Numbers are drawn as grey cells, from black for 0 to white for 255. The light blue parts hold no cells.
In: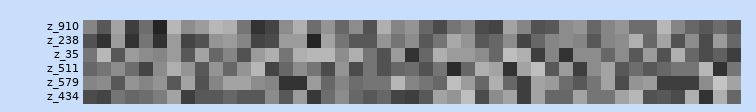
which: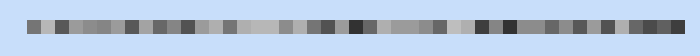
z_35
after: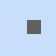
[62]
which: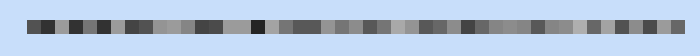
z_238
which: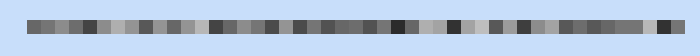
z_511
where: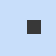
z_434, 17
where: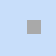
z_238, 27
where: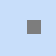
z_434, 6

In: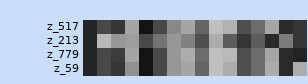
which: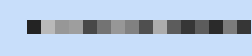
z_213
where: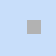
z_517, 11
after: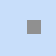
[19]
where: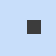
z_779, 3

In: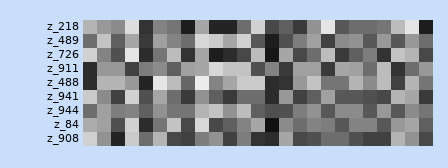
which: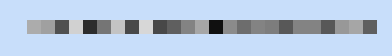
z_84
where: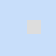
z_218, 4
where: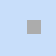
z_84, 1
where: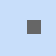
z_488, 8

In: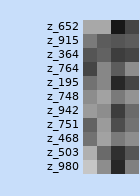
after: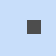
[114]
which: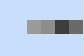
z_942
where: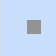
z_748, 4

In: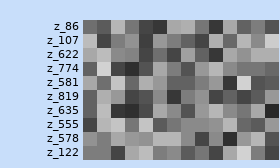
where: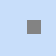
z_622, 4
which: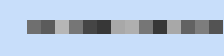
z_86
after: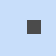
[168]
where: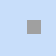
z_622, 8
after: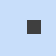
[152]

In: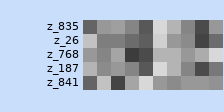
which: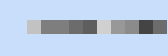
z_26
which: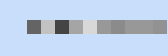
z_841
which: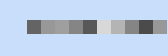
z_835
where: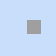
z_835, 3
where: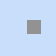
z_841, 10
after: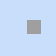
[133]
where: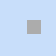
z_768, 9

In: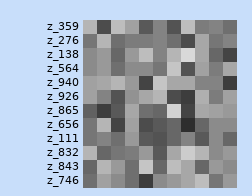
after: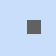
[61]
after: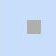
[124]
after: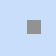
[167]

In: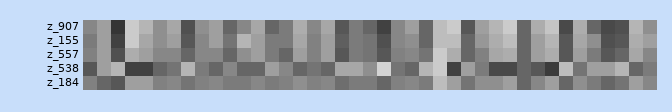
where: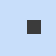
z_538, 34
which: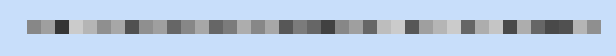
z_907
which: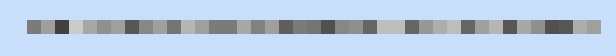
z_155
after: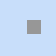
[173]
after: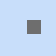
[123]
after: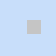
[73]
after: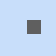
[123]

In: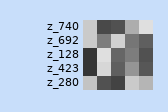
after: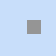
[87]
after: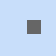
[125]
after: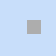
[223]
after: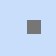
[95]
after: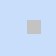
[81]
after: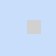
[118]

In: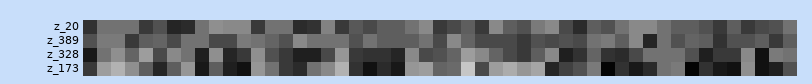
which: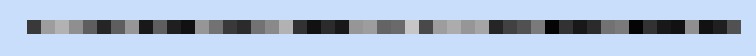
z_173
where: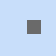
z_173, 27
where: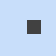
z_173, 35
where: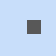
z_20, 20
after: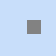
[57]

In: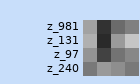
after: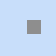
[121]
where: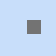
z_97, 3
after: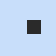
[154]
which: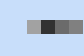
z_981
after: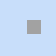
[50]
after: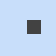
[115]

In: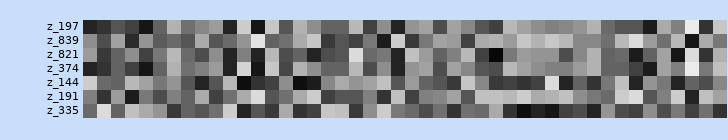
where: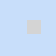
z_374, 12
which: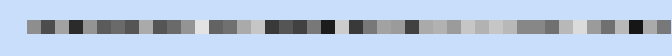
z_839
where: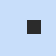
z_839, 4
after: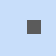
[106]
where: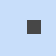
z_374, 15

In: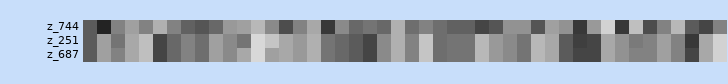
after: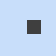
[69]
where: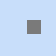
z_251, 40

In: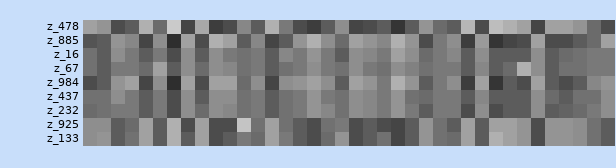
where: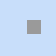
z_885, 29
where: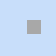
z_478, 9
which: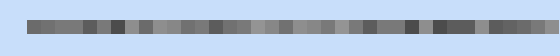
z_232
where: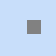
z_67, 24
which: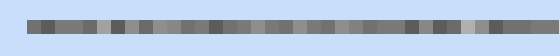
z_67
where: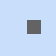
z_232, 35
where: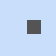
z_885, 1

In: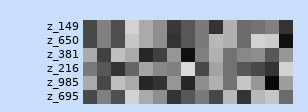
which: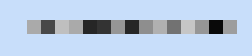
z_985
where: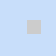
z_650, 14
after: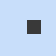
[87]

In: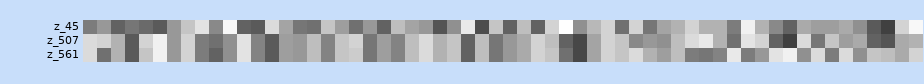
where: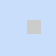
z_561, 20
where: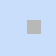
z_45, 37
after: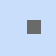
[90]

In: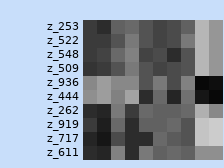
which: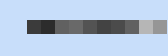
z_253
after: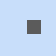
[83]
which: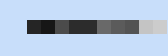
z_717
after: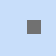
[22]
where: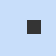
z_509, 1

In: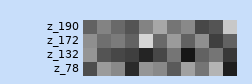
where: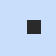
z_78, 4
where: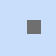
z_172, 2
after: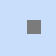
[98]
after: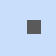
[161]
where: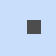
z_78, 1
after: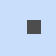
[155]
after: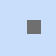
[123]

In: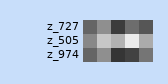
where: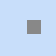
z_505, 1
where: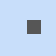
z_727, 5
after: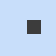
[109]
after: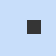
[66]

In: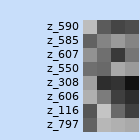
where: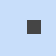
z_590, 3
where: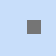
z_607, 4

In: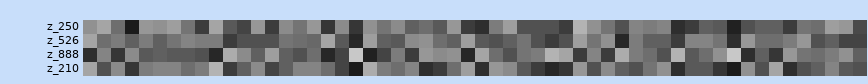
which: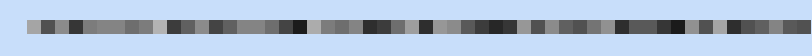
z_210
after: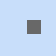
[165]
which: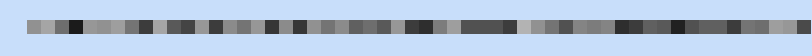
z_250

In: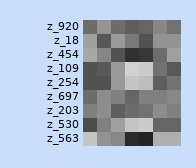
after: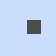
[128]
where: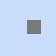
z_18, 4
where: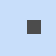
z_530, 1
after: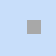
[135]

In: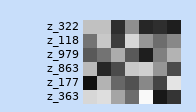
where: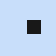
z_363, 6
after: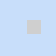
[150]
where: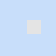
z_177, 7

